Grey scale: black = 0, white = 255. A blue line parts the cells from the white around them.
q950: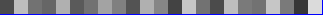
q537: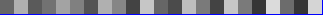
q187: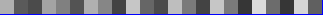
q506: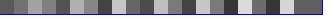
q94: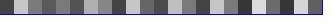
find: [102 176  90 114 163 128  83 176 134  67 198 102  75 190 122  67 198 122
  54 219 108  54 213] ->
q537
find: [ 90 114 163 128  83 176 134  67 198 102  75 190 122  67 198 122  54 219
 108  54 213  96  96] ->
q506
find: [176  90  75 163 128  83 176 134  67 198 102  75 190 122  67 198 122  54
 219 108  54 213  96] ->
q187
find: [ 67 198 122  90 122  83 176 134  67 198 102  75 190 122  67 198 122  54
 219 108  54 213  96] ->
q94
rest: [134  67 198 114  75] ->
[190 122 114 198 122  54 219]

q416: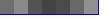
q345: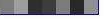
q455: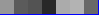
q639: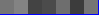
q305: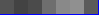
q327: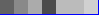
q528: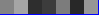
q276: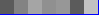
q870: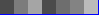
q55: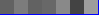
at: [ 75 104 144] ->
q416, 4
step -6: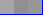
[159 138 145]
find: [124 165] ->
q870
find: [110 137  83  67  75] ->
q416

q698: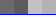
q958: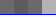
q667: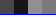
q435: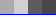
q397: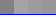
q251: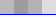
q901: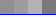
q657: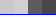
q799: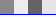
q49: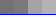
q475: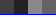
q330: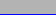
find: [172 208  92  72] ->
q435
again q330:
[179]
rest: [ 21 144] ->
[122]

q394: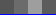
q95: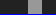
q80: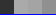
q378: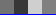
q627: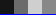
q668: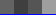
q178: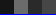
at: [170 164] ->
q80, 1
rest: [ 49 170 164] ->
[144]
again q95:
[34]

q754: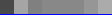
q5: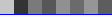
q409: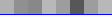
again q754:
[136]
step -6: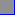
[138]
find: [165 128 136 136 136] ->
q754
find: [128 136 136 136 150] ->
q754

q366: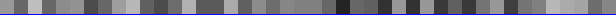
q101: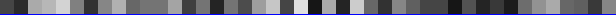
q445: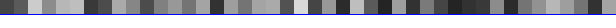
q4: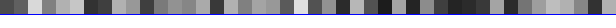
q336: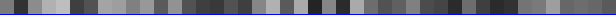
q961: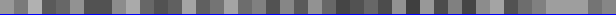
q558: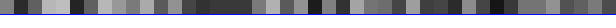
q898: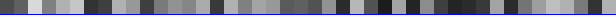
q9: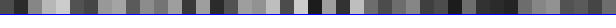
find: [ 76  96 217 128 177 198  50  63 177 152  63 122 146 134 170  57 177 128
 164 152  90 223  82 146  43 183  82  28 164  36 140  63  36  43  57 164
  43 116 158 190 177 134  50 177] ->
q4
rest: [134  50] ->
[177]

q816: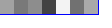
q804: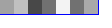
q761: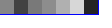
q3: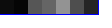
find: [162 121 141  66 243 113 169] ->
q816
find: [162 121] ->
q816
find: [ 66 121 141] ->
q761
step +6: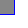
[140]

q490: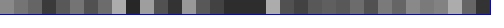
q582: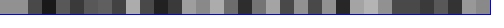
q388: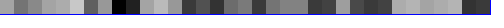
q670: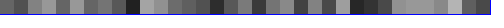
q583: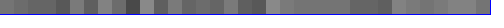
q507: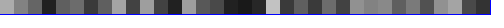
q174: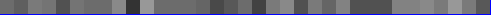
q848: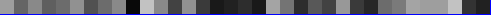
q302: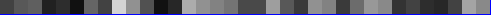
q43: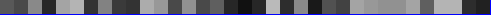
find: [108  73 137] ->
q583
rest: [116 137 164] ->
[172 200  95 152   1  33 164 186 152  58  81  51 108 122  58 116 130 130
  58  66 158  73  58  66 172 180 164 172 180  51  58]

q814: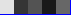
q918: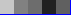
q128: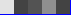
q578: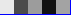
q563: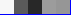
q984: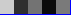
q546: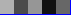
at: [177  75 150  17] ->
q546, 0
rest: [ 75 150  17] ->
[103]

